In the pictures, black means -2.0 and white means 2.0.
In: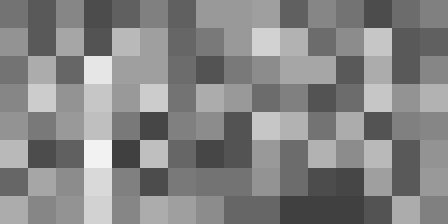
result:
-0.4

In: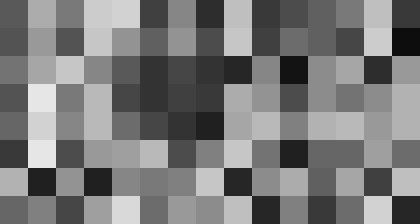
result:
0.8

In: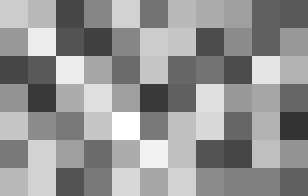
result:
-0.1

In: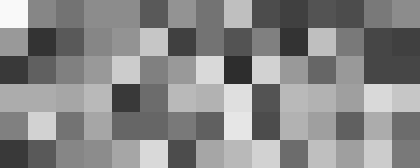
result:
0.0

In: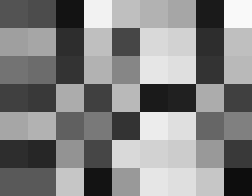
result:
-1.3
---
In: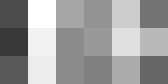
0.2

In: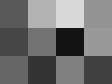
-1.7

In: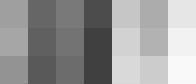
-0.2

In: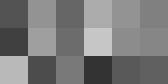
-0.3

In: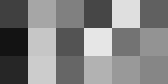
-0.7

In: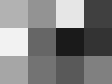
-1.6

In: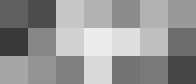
1.3

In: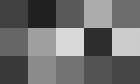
1.4

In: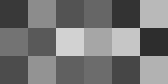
1.3

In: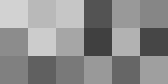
0.6
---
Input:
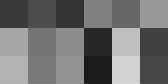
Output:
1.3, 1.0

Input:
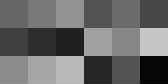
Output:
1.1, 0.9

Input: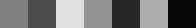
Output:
1.5, 0.7

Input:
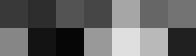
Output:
1.5, 0.9

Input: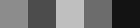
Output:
1.0, 0.2

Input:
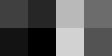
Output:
1.3, 0.9

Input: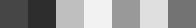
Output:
1.8, 1.5

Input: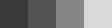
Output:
1.4, 0.1

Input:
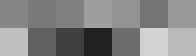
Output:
1.3, 1.0

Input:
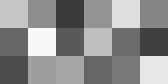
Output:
1.9, 1.6
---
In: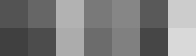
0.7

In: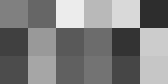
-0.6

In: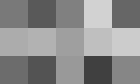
0.5

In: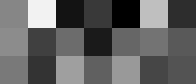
-0.3

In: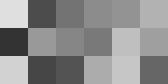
0.1

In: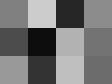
0.8

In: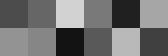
-1.7

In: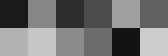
0.2

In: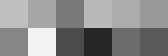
-0.8
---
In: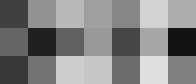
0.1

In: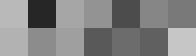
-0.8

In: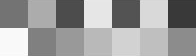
-0.7

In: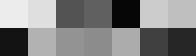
-1.9

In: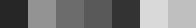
-1.2

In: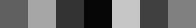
1.1

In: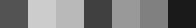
0.4
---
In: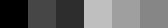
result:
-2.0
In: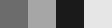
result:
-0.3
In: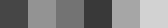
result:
-0.9
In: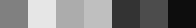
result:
0.0
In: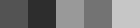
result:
-0.7
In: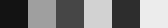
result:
-1.7
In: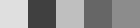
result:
1.5
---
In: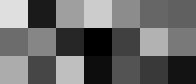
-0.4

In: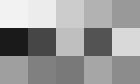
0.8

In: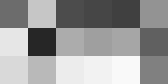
-1.0

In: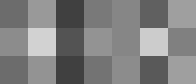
-0.5

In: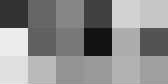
1.3

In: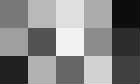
0.7
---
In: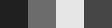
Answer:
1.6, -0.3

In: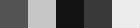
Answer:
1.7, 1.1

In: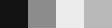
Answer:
1.7, 0.9

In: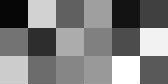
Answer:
2.0, 1.8

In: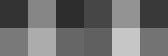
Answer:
1.1, 0.7

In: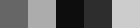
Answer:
1.2, 0.7

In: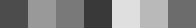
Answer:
1.5, 0.9

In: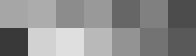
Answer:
1.5, 1.3
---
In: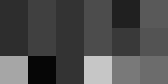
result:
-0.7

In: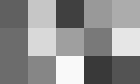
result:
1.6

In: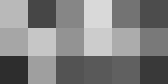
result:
-0.1

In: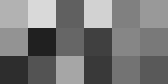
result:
-0.1

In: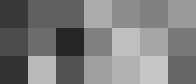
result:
-0.1

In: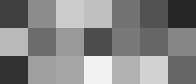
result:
0.1

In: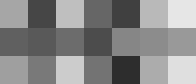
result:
0.4

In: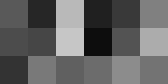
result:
0.7

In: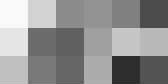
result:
0.9

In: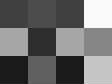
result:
0.1
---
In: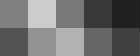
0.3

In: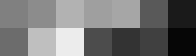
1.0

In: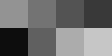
-0.5

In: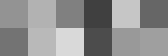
0.9

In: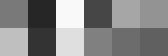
-1.2

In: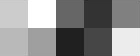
0.5

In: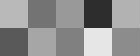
0.6

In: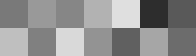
0.0

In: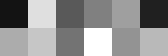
1.1

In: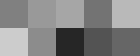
0.2
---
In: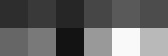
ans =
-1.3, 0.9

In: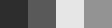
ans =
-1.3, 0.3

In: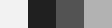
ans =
1.8, 0.8

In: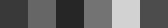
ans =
-1.1, -0.8

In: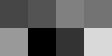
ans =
-0.9, 1.4

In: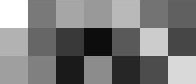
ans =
2.0, 1.4

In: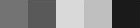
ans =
-0.2, -1.6

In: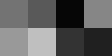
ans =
-0.2, -1.5

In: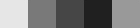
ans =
1.6, 0.4
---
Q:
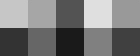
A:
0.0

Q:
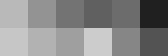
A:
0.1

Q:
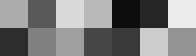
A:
1.2

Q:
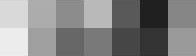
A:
-1.2

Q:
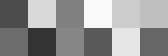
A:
1.6

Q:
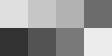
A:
-0.1

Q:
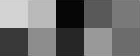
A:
0.4

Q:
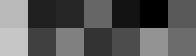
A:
0.3
